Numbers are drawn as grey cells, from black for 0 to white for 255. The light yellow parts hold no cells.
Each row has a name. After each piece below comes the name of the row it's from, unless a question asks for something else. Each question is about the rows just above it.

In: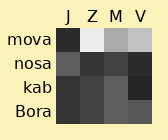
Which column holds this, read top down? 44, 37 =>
V
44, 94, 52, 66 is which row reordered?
nosa
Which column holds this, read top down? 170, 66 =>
M
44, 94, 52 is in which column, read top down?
J
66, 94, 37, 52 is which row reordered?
kab

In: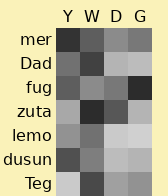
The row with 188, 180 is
dusun
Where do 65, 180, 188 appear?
Dad
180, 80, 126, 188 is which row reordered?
dusun
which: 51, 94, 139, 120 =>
mer
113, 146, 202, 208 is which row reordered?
lemo

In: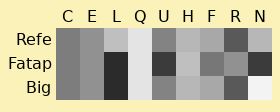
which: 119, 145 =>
Fatap
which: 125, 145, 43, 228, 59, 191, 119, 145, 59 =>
Fatap

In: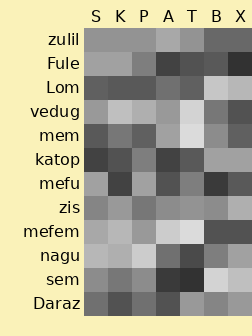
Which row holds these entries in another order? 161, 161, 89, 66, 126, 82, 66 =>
katop
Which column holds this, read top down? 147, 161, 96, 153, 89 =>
S
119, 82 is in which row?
vedug
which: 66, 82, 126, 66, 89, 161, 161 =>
katop
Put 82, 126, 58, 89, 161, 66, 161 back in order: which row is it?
mefu
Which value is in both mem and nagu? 161

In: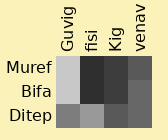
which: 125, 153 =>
Ditep
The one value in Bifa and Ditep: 103
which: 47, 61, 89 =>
Muref
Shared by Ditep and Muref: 89

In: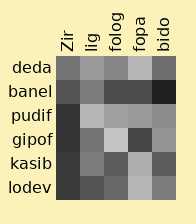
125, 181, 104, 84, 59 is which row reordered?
lodev
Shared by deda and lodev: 181
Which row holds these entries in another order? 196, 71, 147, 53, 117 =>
gipof
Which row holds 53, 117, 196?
gipof

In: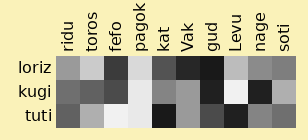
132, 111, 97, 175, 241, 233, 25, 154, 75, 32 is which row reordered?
tuti
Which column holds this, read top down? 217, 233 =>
pagok
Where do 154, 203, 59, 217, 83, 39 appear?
loriz

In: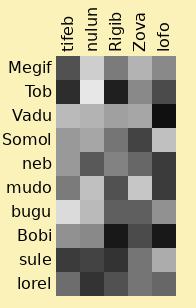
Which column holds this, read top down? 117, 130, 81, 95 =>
Rigib
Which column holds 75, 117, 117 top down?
Zova

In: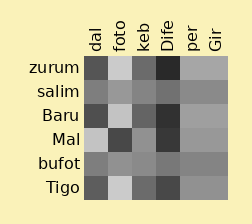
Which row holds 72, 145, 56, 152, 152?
Mal
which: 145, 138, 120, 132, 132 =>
bufot
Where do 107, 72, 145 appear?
Tigo
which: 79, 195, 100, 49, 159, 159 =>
Baru
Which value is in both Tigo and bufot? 145

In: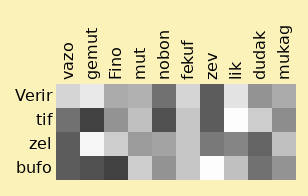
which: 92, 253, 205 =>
tif
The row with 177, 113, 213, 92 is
Verir
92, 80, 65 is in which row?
bufo
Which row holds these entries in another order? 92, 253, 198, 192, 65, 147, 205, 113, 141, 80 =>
tif
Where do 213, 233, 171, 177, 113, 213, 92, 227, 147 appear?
Verir

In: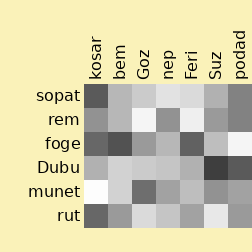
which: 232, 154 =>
rut
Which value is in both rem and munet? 146
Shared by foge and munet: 190
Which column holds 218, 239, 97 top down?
Feri
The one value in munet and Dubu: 210
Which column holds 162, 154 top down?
podad

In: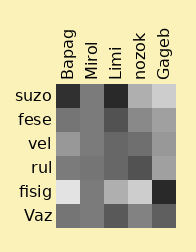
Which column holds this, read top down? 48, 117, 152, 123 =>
Bapag
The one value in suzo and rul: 123
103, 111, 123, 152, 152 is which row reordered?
vel
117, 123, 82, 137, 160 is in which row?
fese
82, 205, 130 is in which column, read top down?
nozok
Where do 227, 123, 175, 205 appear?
fisig
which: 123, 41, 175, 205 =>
suzo

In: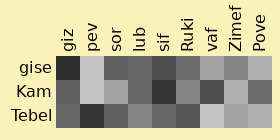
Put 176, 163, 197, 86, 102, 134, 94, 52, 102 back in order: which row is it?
Tebel
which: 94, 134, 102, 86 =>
Tebel
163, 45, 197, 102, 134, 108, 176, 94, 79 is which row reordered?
gise
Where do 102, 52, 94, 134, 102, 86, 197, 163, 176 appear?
Tebel
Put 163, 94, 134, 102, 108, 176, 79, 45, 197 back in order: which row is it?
gise
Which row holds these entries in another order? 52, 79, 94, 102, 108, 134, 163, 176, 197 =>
Kam

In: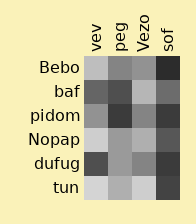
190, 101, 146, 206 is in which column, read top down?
vev
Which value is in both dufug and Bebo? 132
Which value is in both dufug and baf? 79
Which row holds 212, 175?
tun
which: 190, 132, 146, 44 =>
Bebo

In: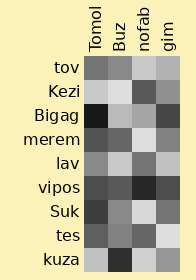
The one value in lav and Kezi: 201
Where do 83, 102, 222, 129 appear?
merem
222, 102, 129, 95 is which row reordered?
tes
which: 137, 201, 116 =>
lav
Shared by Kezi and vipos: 89
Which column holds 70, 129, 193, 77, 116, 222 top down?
gim
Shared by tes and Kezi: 222

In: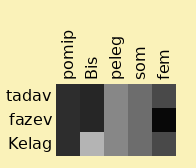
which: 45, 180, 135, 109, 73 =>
Kelag
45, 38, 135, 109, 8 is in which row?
fazev
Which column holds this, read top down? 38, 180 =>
Bis

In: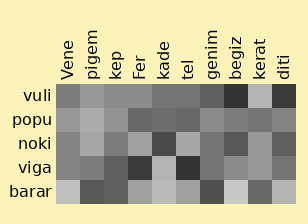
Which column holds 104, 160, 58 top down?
Fer
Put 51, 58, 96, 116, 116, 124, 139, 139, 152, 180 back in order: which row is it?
vuli
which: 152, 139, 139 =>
vuli
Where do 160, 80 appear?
barar
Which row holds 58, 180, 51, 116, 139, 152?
viga

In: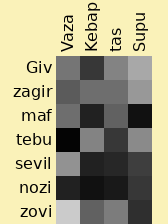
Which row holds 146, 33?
sevil
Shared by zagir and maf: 110
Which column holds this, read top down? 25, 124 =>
tas
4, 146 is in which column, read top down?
Vaza
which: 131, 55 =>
tebu

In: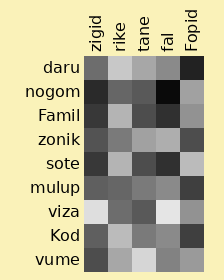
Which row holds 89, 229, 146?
viza
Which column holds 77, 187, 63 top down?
Fopid

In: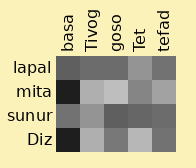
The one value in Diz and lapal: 114
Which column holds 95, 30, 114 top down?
basa
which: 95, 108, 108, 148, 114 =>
lapal
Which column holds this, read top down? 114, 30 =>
basa
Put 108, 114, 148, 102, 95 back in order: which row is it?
sunur

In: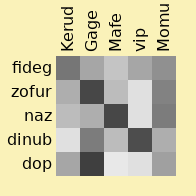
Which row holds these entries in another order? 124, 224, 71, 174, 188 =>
naz
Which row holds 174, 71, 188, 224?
zofur
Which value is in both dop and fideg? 166
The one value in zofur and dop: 224

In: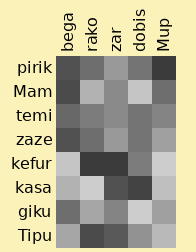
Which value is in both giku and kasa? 205
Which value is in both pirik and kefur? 59
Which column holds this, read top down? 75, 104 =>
bega

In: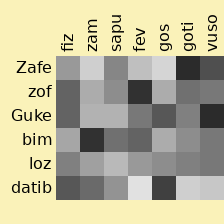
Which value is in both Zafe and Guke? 43
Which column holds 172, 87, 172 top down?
gos
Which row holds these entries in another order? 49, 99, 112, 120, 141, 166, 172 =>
bim
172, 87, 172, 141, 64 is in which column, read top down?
gos

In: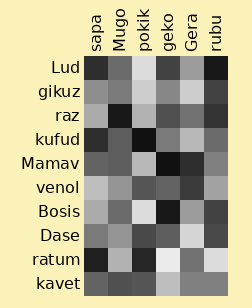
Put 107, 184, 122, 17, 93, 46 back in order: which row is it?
kufud
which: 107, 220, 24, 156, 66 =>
Bosis
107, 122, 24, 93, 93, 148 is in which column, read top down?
Mugo
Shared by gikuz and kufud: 122

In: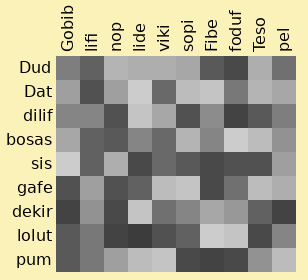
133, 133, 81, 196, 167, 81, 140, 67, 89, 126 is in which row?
dilif
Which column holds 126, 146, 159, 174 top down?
pel

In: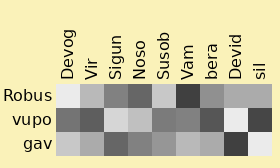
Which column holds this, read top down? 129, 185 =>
Vam
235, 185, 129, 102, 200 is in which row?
Robus
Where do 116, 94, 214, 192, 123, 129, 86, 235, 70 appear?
vupo
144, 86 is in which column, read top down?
bera
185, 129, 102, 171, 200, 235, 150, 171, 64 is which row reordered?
gav
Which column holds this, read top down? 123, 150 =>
Susob

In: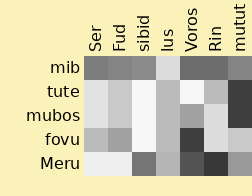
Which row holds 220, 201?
fovu
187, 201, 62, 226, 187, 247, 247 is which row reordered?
tute
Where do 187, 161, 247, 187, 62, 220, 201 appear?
fovu
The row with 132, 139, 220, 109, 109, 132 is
mib
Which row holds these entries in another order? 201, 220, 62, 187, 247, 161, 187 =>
fovu
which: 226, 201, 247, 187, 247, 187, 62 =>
tute

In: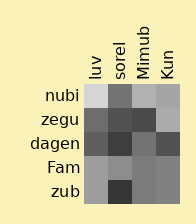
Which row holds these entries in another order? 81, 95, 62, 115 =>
dagen
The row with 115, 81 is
dagen

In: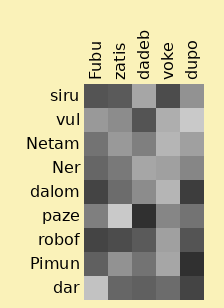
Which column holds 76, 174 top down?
voke

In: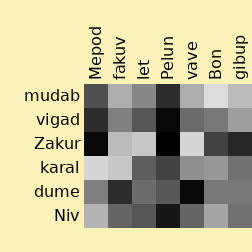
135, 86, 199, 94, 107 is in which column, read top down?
let
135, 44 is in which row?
mudab
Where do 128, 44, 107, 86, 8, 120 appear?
dume

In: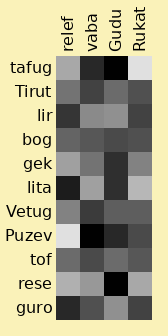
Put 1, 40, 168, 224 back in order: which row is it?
tafug
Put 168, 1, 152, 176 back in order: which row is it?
rese
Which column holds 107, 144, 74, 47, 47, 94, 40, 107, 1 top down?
Gudu
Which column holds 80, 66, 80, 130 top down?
Rukat
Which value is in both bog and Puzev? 74
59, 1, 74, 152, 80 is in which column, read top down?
vaba

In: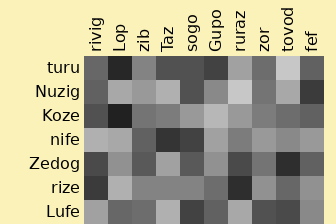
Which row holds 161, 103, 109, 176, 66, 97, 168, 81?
Lufe
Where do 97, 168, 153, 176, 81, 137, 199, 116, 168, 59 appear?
Nuzig
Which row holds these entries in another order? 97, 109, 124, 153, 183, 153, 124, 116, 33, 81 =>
Koze
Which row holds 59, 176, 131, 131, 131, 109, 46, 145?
rize
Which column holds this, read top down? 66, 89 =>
sogo
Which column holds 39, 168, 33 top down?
Lop

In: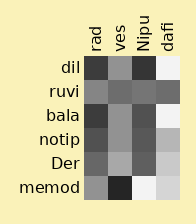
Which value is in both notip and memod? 146
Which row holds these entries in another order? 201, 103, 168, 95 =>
Der
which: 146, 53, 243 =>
dil

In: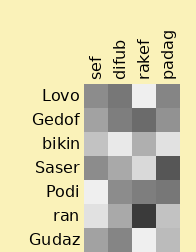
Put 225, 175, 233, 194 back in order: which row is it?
bikin
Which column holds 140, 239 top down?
sef
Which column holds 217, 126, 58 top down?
rakef
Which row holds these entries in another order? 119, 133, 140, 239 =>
Lovo
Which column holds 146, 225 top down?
padag
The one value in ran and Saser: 169

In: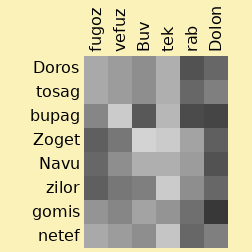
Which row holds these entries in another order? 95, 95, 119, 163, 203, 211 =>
Zoget
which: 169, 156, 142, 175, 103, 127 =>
tosag
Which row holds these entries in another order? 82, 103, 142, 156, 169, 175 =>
Doros
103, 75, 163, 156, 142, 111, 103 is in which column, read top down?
rab
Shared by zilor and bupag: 203
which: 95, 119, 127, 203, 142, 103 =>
zilor

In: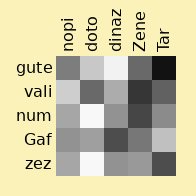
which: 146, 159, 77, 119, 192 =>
Gaf
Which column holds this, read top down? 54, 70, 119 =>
Zene
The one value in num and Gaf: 146
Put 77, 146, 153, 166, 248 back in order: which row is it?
zez

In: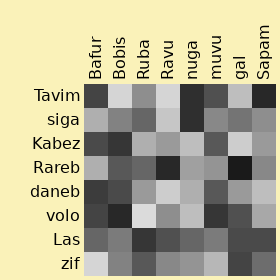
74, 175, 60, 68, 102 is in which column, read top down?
Bafur
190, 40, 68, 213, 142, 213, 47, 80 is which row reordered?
Tavim
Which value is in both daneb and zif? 88
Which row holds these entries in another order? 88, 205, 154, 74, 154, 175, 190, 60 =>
daneb
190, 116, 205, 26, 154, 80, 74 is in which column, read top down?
gal
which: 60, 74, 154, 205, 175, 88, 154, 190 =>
daneb

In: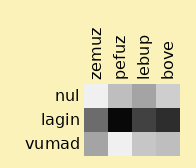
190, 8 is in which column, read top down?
pefuz
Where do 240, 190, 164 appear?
nul
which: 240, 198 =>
vumad
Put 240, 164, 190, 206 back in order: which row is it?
nul

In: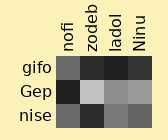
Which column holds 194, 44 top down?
zodeb
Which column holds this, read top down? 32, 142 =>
ladol
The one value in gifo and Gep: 32
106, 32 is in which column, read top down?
nofi
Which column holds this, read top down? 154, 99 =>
Ninu

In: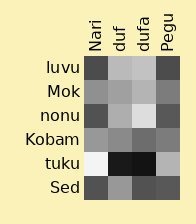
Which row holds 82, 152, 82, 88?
Sed
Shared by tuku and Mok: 180
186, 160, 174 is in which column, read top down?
duf
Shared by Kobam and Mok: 124
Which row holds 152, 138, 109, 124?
Kobam
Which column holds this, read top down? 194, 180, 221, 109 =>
dufa
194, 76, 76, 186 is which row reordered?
luvu

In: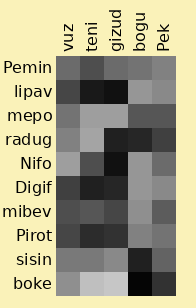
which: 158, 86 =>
mepo
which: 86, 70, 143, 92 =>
mibev
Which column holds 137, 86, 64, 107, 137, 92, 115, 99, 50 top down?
Pek
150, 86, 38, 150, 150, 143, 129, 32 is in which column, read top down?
bogu
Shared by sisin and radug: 32
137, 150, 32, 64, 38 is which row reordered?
Digif

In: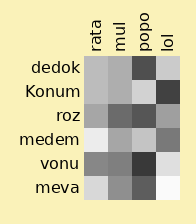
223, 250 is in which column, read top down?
lol
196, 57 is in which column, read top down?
popo
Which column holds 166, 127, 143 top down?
mul
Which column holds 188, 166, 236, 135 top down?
rata
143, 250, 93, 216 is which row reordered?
meva

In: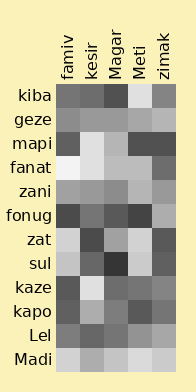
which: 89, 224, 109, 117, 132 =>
kaze
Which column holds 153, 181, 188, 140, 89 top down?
Magar
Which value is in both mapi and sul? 96
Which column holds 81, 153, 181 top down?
Magar
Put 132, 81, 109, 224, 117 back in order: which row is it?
kiba
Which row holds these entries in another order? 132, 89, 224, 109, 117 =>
kaze
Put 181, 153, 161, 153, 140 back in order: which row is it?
zani

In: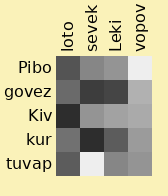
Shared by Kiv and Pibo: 148
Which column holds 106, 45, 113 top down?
loto
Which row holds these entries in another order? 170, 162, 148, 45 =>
Kiv
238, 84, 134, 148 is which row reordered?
Pibo
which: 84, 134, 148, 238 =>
Pibo
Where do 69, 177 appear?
govez
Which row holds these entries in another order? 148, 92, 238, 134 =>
tuvap

